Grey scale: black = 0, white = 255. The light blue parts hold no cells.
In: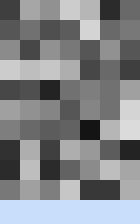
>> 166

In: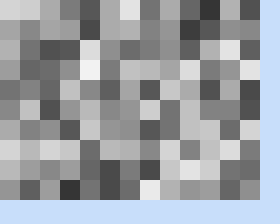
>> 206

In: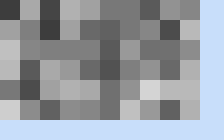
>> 169

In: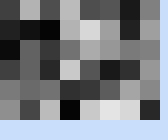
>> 179

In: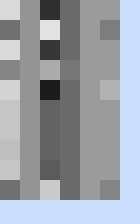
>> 148

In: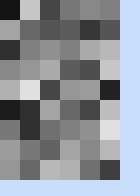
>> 198

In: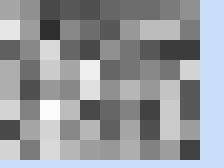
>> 144

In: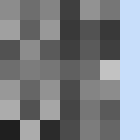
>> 110
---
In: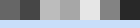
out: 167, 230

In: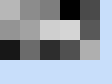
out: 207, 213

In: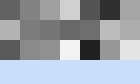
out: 104, 242

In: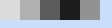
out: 91, 220

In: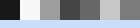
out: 69, 248

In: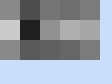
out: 145, 203

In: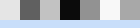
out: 11, 248
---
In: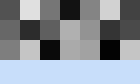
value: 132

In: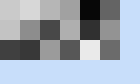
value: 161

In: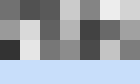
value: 132

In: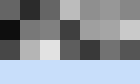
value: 143

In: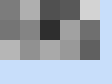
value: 80

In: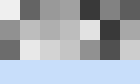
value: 57

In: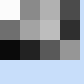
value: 138

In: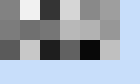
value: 214
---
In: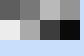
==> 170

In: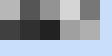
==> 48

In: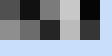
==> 108

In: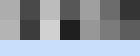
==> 60

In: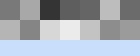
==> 133

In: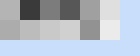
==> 188

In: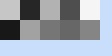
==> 162

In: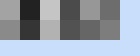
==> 53

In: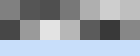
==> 154
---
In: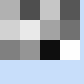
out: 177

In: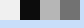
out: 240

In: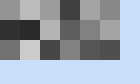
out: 148

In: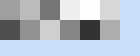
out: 159

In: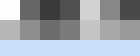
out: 253

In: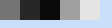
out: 116

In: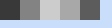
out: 57

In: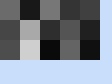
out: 107
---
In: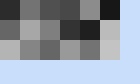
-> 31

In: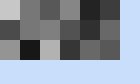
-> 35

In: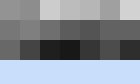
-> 31

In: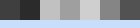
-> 63

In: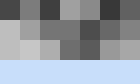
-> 63

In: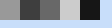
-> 62

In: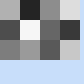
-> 57

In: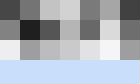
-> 65
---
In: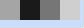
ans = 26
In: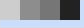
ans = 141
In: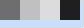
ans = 192
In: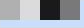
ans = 219
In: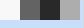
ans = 99
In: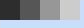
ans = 86
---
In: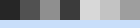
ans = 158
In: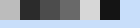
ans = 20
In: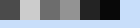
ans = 8
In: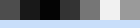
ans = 154
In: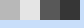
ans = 54
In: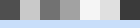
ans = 58
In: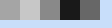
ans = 103
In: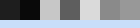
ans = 152
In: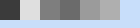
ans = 175
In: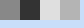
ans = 180
